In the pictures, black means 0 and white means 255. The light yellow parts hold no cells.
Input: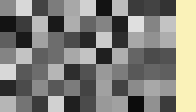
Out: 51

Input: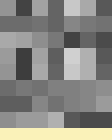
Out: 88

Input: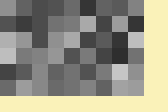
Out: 130

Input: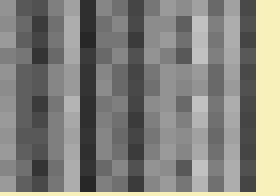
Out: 74

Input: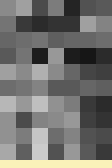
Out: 89
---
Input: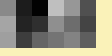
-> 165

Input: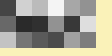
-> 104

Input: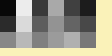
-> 43

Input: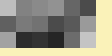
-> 96

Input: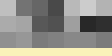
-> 171

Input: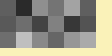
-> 89
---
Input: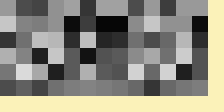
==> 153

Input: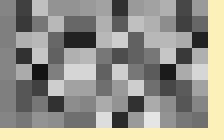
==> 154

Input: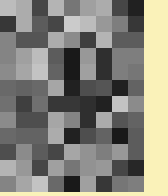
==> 33

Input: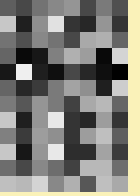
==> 80

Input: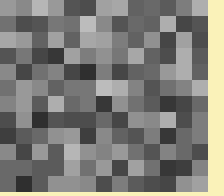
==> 174

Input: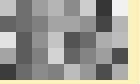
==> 241
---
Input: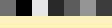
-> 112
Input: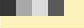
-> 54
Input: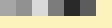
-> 166
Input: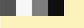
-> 84
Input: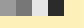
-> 153
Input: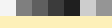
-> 245
